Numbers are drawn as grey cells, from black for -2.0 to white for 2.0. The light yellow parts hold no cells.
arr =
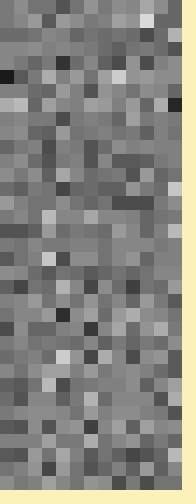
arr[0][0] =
-0.1
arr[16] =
[-0.7, -0.7, -0.5, 0.4, -0.3, -0.1, -0.2, -0.3, 0.4, 0.1, -0.4, 0.0, 0.9]
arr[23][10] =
0.3
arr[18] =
[-0.6, -0.2, 0.0, 1.1, -0.8, 0.2, 0.2, -0.2, 0.1, 0.3, -0.4, 0.0, 0.0]
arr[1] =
[-0.1, 0.1, 0.4, -0.6, 0.4, 0.2, -0.1, 0.0, 0.5, 0.3, 1.4, -0.4, -0.4]
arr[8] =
[0.0, 0.1, -0.1, -0.1, -0.8, -0.1, 0.0, -0.1, -0.4, 0.5, -0.1, 0.0, -0.1]
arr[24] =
[-0.1, 0.1, -0.2, -0.1, -0.2, -0.3, 0.1, -0.5, -0.1, -0.4, -0.1, -0.3, 0.2]
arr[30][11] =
0.1
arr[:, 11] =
[0.2, -0.4, -0.3, -0.3, 0.0, 0.2, 0.1, 0.7, 0.0, 0.0, 0.0, -0.1, -0.4, -0.3, -0.1, -0.2, 0.0, -0.1, 0.0, 0.1, -0.3, -0.1, 0.1, 0.7, -0.3, 0.3, -0.3, 0.1, -0.7, -0.1, 0.1, -0.1, -0.4, -0.5, -0.2]
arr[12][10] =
0.4
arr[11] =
[0.0, 0.2, -0.3, -0.7, -0.1, 0.0, -0.7, 0.1, -0.6, -0.6, -0.5, -0.1, 0.0]
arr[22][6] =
0.5
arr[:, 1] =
[0.2, 0.1, -0.3, 0.1, -0.1, -0.6, 0.0, 0.9, 0.1, 0.2, -0.1, 0.2, -0.1, -0.5, 0.0, 0.1, -0.7, -0.2, -0.2, 0.1, -0.9, 0.1, 0.1, 0.2, 0.1, -0.1, -0.2, -0.6, -0.7, 0.1, -0.7, 0.0, -0.7, 0.0, -0.1]
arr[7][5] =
0.0
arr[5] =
[-1.6, -0.6, -0.1, 0.7, 0.0, 0.4, -0.2, 0.5, 1.2, 0.3, 0.4, 0.2, 0.2]
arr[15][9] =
0.0
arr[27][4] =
-0.8
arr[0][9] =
0.1
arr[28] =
[-0.3, -0.7, 0.1, 0.1, -0.5, -0.1, 0.8, -0.3, 0.1, 0.1, 0.1, -0.7, 0.7]
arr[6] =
[0.0, 0.0, -0.3, -0.4, 0.4, 0.0, -0.7, 0.3, 0.1, -0.2, 0.2, 0.1, -0.4]
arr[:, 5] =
[-0.2, 0.2, -0.4, 0.0, -0.3, 0.4, 0.0, 0.0, -0.1, -0.2, -0.1, 0.0, 0.1, -0.4, -0.2, 0.1, -0.1, 0.0, 0.2, -0.3, 0.1, -0.2, 0.2, 0.1, -0.3, 0.3, 0.0, -0.2, -0.1, -0.2, 0.3, -0.1, 0.0, -0.2, -0.2]
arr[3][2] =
0.2
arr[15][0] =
-0.1
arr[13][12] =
1.1
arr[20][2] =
-0.2
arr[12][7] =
-0.2
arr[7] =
[0.7, 0.9, -0.4, 0.5, 0.1, 0.0, 0.5, 0.4, 0.0, 0.4, -0.4, 0.7, -1.4]
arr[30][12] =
0.2
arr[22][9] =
0.7
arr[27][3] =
0.9

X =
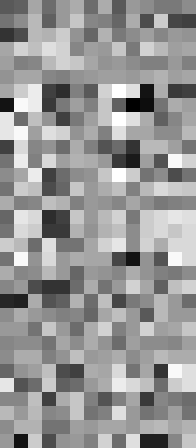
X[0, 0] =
-0.6
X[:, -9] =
[0.7, 1.1, 0.3, 0.1, 1.1, 0.3, 0.0, 0.5, -0.1, 0.3, 0.7, 0.8, 0.2, 1.1, 0.0, 1.1, 0.8, -0.2, 0.7, -0.4, -0.3, 0.8, 0.1, -0.3, 0.2, 1.0, -1.0, -0.3, 1.1, 1.1, 0.5, 0.4]
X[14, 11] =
-0.1
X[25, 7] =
0.5
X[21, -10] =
-0.5
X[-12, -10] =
-1.2
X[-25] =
[-1.7, 1.9, 1.7, -1.1, -0.1, 0.5, 0.0, 1.1, -0.5, -2.0, -1.8, -0.2, 0.7, 0.5]
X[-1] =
[0.4, -1.7, 1.2, -0.8, 0.3, 0.4, 0.0, 1.3, -0.3, 1.5, -1.5, -1.5, 0.1, 1.1]
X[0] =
[-0.6, -0.5, 0.6, -0.3, 0.4, 0.7, -0.3, 0.7, -0.6, 0.4, 0.2, -0.1, -0.1, 0.2]
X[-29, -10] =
1.3
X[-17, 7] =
0.9
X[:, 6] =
[-0.3, 0.1, -0.4, 0.5, 0.6, 0.4, -0.6, 0.0, 0.5, 0.7, 0.0, 0.7, 0.3, 0.4, 0.4, 0.4, 0.3, 0.6, 0.6, 0.4, 0.7, -0.3, -0.4, 0.7, 0.7, 0.4, 0.7, 0.4, 0.0, -0.2, 0.4, 0.0]
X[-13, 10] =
0.3
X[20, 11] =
-0.5
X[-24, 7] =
1.1
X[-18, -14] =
0.7
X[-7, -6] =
0.7
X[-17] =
[-0.4, 1.6, 1.4, -1.3, -1.0, 1.1, 0.4, 0.9, 1.3, -0.1, 1.2, 1.4, 1.6, 1.5]
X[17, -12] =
-0.3
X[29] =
[0.9, 0.4, 0.9, 0.1, 0.2, 1.1, -0.2, 0.0, 1.5, 0.4, -0.2, 0.0, 0.5, -0.2]
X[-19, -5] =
0.0
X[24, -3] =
0.2
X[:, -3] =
[-0.1, 1.2, 0.1, 0.9, 0.0, 0.8, 0.7, -0.2, -0.5, 0.2, 0.9, -0.7, 0.2, 1.4, -0.1, 1.4, 1.4, 0.7, -0.7, 0.0, -0.5, 0.9, 0.9, 0.5, 0.2, 0.9, -1.2, -0.3, 0.1, 0.0, 0.9, -1.5]
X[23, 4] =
0.4
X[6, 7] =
1.3
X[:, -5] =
[0.4, 0.7, 0.2, -0.1, 0.2, 0.4, 1.5, -2.0, 1.5, 0.6, -1.2, -1.6, 1.2, 0.0, 0.6, -0.1, 0.2, 0.2, -1.7, 0.7, 1.3, -0.1, 0.4, 0.4, 0.5, 0.2, -0.2, 1.4, 0.6, 0.4, 0.4, 1.5]
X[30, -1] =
0.8
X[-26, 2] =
1.7
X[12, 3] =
-1.0
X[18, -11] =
1.4
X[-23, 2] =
0.5
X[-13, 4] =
0.4
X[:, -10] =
[0.4, 0.4, 1.2, 1.3, 1.3, 0.0, -1.3, -0.1, -1.0, 1.3, -0.3, 0.5, -0.3, -0.4, 0.8, -1.0, -1.1, -0.2, 0.4, 0.4, -1.2, -0.5, 0.0, 0.4, 0.6, 0.3, -0.8, -0.5, 0.7, 0.2, -0.2, 0.3]

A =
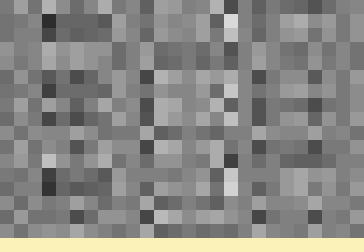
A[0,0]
-0.1
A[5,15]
0.4
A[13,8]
0.5
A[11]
[0.1, 0.4, -0.1, 1.0, 0.3, -0.1, 0.3, 0.7, -0.2, 0.1, -0.3, 0.3, 0.3, 0.0, -0.1, 0.7, -1.0, 0.0, -0.3, 0.0, -0.4, -0.5, -0.5, -0.3, 0.0, 0.0]
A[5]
[-0.3, 0.3, -0.2, -0.6, -0.2, -0.8, -0.4, 0.1, 0.4, 0.1, -0.9, 0.8, 0.5, 0.2, 0.6, 0.4, 0.7, 0.1, -0.8, -0.1, 0.2, 0.2, -0.6, 0.2, -0.1, 0.4]
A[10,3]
0.2
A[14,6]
0.1
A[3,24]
0.1
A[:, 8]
[-0.1, 0.5, 0.4, -0.3, -0.3, 0.4, 0.4, 0.0, 0.5, -0.1, 0.2, -0.2, 0.4, 0.5, 0.0, 0.3, -0.2]
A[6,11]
0.3
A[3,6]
0.3
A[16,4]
0.2
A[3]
[0.3, 0.0, 0.1, 0.7, 0.3, 0.5, 0.3, 0.3, -0.3, 0.0, 0.4, -0.3, -0.2, -0.1, -0.3, 0.1, -0.7, 0.0, 0.4, 0.1, -0.2, -0.3, 0.2, -0.2, 0.1, -0.2]
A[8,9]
0.1
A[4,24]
0.1
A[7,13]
0.1
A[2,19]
0.0
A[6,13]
0.1
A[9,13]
0.0
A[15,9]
0.1
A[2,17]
0.1
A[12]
[-0.1, -0.2, 0.1, -1.0, -0.3, -0.1, -0.3, -0.6, 0.4, 0.0, 0.0, 0.0, -0.1, 0.1, 0.3, -0.5, 1.1, 0.0, 0.0, 0.0, 0.4, 0.6, 0.3, 0.4, 0.0, 0.2]
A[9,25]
-0.2
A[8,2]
-0.1
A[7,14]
0.2
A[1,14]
0.5
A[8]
[-0.3, 0.2, -0.1, -0.9, -0.3, -0.8, -0.4, -0.2, 0.5, 0.1, -0.7, 0.7, 0.4, 0.2, 0.6, 0.1, 1.0, 0.1, -0.7, -0.1, 0.3, 0.4, -0.4, 0.3, -0.1, 0.4]
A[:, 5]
[-0.3, -0.4, -0.5, 0.5, 0.5, -0.8, -0.3, -0.5, -0.8, 0.5, -0.7, -0.1, -0.1, -0.6, 0.5, -0.8, 0.6]
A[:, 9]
[0.1, 0.0, 0.1, 0.0, 0.0, 0.1, 0.0, 0.2, 0.1, -0.1, 0.2, 0.1, 0.0, 0.1, -0.1, 0.1, 0.0]
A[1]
[-0.2, -0.1, 0.1, -1.3, -0.4, -0.4, -0.4, -0.6, 0.5, 0.0, -0.2, 0.3, 0.1, 0.2, 0.5, -0.5, 1.4, 0.0, -0.3, 0.0, 0.5, 0.7, 0.2, 0.4, -0.1, 0.3]
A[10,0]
-0.2
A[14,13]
0.0
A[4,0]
0.2
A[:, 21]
[-0.4, 0.7, 0.4, -0.3, -0.2, 0.2, 0.5, -0.3, 0.4, 0.1, -0.2, -0.5, 0.6, 0.6, 0.2, 0.0, -0.1]

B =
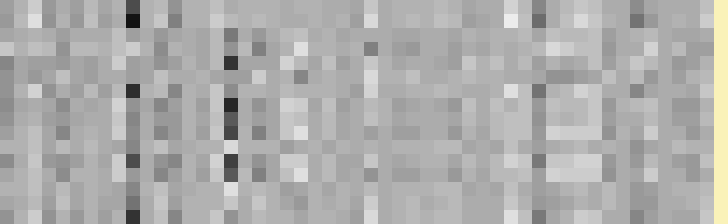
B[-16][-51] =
0.5
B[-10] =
[0.3, 0.8, 1.3, 0.3, 0.7, 0.5, 0.9, 0.5, 0.9, -1.3, 0.8, 0.9, 0.1, 0.8, 0.7, 1.1, 0.2, 0.8, 0.8, 0.7, 0.9, 0.8, 0.8, 0.8, 0.7, 0.5, 1.3, 0.7, 0.7, 0.8, 0.8, 0.9, 0.8, 0.7, 0.7, 0.8, 1.5, 1.0, -0.2, 0.8, 0.9, 1.3, 1.1, 0.7, 0.7, 0.1, 0.6, 0.7, 0.7, 0.6, 1.1]
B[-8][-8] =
0.5
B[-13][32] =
0.5
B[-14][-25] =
0.7
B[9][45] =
0.6
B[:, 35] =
[0.7, 0.7, 0.8, 0.8, 1.0, 0.8, 0.8, 1.0, 0.9, 0.9, 0.6, 0.9, 0.9, 0.6, 0.7, 0.7]
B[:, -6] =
[0.2, -0.2, 0.8, 0.7, 1.1, 0.9, 0.1, 0.9, 0.7, 0.6, 0.3, 0.4, 0.6, 0.4, 0.4, 0.1]
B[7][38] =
0.4
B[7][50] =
0.8
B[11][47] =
0.7
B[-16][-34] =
0.8
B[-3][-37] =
0.8
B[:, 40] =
[0.9, 1.0, 0.9, 1.2, 0.6, 0.3, 0.9, 0.9, 0.8, 1.2, 0.8, 1.1, 1.2, 0.8, 0.6, 0.8]
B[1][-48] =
0.3
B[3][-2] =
0.5
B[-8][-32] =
0.6
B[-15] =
[0.4, 0.9, 1.5, 0.3, 0.8, 0.4, 1.0, 0.5, 0.7, -1.7, 0.8, 1.1, 0.0, 0.8, 0.8, 1.2, 0.9, 0.8, 0.9, 0.8, 0.7, 0.7, 0.8, 0.7, 0.8, 0.5, 1.4, 0.7, 0.8, 0.9, 0.8, 1.0, 0.9, 0.5, 0.6, 0.7, 1.7, 1.0, -0.3, 0.7, 1.0, 1.4, 1.1, 0.8, 0.7, -0.2, 0.4, 0.7, 0.8, 0.7, 1.2]
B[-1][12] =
0.1
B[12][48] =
0.7
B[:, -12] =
[0.7, 0.7, 1.0, 1.4, 0.8, 0.3, 0.8, 1.0, 0.9, 1.3, 0.7, 1.1, 1.3, 0.6, 0.5, 0.6]
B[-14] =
[0.6, 0.7, 0.8, 0.7, 0.5, 0.7, 0.7, 0.7, 1.0, 0.5, 0.7, 0.4, 0.6, 0.7, 0.6, 0.9, -0.1, 0.7, 0.4, 0.7, 0.9, 1.0, 0.7, 0.8, 0.6, 0.7, 0.7, 0.7, 0.6, 0.6, 0.7, 0.7, 0.6, 0.8, 0.7, 0.8, 0.8, 0.9, 0.6, 1.0, 0.9, 0.9, 1.0, 0.5, 0.7, 0.8, 0.9, 0.7, 0.6, 0.6, 0.7]
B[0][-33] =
0.8
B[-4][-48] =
0.7
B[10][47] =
0.7
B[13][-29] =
0.8
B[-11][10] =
0.6
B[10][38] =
0.5
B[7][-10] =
0.9
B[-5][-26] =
0.6
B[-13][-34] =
0.9
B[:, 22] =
[0.8, 0.8, 0.7, 0.8, 0.6, 0.7, 0.8, 0.6, 0.7, 0.7, 0.8, 0.7, 0.7, 0.8, 0.8, 0.8]
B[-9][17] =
0.7
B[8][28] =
0.6
